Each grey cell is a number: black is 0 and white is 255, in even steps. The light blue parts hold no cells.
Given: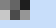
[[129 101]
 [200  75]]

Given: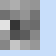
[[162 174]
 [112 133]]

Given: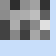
[[142  45]
 [140 167]]

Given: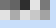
[[115 100]
 [226 171]]

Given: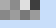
[[171 140]
 [136 156]]

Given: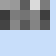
[[158 153]
 [ 58 124]]
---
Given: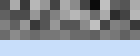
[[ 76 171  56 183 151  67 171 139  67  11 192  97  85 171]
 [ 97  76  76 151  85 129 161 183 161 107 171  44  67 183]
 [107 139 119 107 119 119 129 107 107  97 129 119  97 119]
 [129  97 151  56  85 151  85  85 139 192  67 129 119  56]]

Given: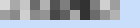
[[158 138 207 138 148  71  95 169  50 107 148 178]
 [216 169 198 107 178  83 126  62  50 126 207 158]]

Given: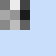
[[116 235  66]
 [137 189  96]
 [167 149  27]]

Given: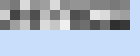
[[101 159 198 101 218 198 239 101 110  79 110  47  56]
 [139 121 218 148 159 218 139 148 148 130 130 121 130]
 [207  68 130  79 188 121 198  79  91 229 218 169 159]]

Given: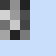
[[ 56 144  34]
 [112 201  67]
 [165  34 121]
 [210 154  77]]

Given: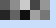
[[ 37  99  15 161 119]
 [ 90 141 202  69 150]]
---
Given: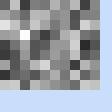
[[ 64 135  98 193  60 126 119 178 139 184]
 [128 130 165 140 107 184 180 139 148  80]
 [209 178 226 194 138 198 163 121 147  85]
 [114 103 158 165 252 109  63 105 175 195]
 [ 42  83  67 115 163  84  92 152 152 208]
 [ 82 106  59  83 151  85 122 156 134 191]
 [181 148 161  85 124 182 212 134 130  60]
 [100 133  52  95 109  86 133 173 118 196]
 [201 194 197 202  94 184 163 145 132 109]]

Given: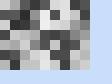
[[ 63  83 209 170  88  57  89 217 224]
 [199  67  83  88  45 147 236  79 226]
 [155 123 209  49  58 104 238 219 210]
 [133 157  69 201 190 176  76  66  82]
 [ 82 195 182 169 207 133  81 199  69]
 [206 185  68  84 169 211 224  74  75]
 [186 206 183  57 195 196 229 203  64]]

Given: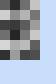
[[111 196  95  44]
 [180 118 206 143]
 [ 92 157  64  58]
 [120 200 111  37]
 [187  95 213 173]
 [ 69  78  49 156]]

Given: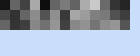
[[ 52  37  20 101  66 169  14 101 123  99 172 201 106]
 [ 81  61  71  50 101 140  83 143  57 166 156 128 122]
 [149  85 101  52  62 135 113 149  65 136 146 116 141]]

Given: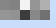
[[149 176 134 130 243]
 [136 113 149 146  60]]

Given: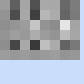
[[105 124 156  95 165  80 169 168]
 [101 122 147  77 168  63 182 171]
 [229 164 143 149 156 197 147 140]
 [187 166 148 158 153 173 155 148]
 [ 99 121 142  70 169  57 190 171]
 [148 151 156 152 155 150 154 157]]
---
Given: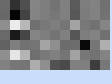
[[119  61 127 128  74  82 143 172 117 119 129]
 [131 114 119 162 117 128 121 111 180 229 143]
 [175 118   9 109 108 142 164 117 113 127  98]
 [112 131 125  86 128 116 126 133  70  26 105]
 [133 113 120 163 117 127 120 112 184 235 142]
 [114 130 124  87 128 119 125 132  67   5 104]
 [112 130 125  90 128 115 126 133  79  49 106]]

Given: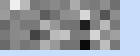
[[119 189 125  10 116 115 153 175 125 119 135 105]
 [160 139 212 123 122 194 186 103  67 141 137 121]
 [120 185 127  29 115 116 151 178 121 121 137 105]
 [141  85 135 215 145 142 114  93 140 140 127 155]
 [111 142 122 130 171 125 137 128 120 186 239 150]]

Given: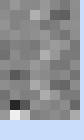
[[170 130 140 133 127 190 239 152]
 [104 140 131 138 145  87  38 121]
 [123 123 151 172 130 127 139 114]
 [139 103 108 150 168 131 133 141]
 [116 137 131 138 144 108  89 124]
 [139 119 120 143 152 136 135 141]
 [122 123 151 173 129 127 139 113]
 [120 147 155 144 121 127 130 118]
 [141 118 130 150 143 138 146 138]
 [143 143 125 119 141 138 131 147]
 [140  96 100 153 176 131 132 140]
 [141 121 135 151 137 138 151 135]]

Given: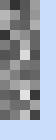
[[ 67 194 125 100]
 [164 108 110 137]
 [ 55 225  89  98]
 [141 179 163 128]
 [101  93 127 159]
 [112 117 162 111]
 [ 78 218  91  83]
 [101 178  91 123]
 [101 141 161  52]
 [174  96 103 165]
 [150  91 148 183]
 [157  86  50 118]]

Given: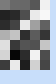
[[ 70 209  30 234  60]
 [ 77 242  44   6 212]
 [197  81  84  57 223]
 [ 53  92  46 195 176]
 [ 97 160 232  67  44]
 [248 234  78  41  34]
 [241  87 104 105 123]]

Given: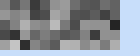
[[174 124 160 139 177 180  91 112 133  46 196 160]
 [143 145  60 130  94  87 107 125 103 151  51  73]
 [ 36 146 146 149  76 121 186 134 142 176 130  92]
 [ 98  65  92  79  83 151 165  77  67 144 133 150]
 [ 98 110  84  89 110 155 146  92  58 118  87 130]]
